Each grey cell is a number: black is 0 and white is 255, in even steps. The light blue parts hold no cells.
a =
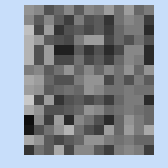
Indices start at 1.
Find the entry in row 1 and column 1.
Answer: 147
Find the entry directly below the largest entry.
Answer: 168
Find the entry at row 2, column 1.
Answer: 135
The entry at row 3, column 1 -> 191
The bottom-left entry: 52
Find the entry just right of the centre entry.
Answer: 147
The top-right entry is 123
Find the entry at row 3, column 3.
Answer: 156
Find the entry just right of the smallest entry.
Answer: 135
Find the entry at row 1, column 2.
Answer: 135
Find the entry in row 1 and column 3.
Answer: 81
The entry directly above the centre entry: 135
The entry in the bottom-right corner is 61
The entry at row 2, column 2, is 91
